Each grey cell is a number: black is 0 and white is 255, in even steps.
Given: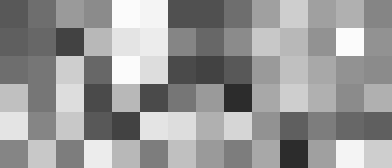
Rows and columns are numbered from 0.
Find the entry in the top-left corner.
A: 88
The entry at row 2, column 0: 110
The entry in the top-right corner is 133
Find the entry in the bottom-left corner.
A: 133
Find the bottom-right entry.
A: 206
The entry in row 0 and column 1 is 110
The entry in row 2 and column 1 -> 118
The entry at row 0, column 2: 154
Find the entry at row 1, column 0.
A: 95
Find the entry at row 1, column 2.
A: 66
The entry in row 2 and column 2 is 206
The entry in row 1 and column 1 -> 103

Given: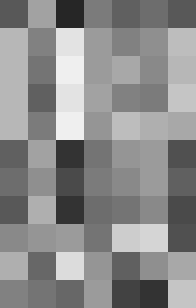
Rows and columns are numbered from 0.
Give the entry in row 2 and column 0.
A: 183
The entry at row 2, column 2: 239
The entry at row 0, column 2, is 38
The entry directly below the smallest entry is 227
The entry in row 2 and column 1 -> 116
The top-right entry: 88
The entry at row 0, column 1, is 162
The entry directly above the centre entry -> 149
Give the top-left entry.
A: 88
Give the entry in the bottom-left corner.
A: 129
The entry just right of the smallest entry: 123
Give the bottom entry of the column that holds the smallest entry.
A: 103
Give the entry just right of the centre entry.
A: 149
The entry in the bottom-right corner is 197
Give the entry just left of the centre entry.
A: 51
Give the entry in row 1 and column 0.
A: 183
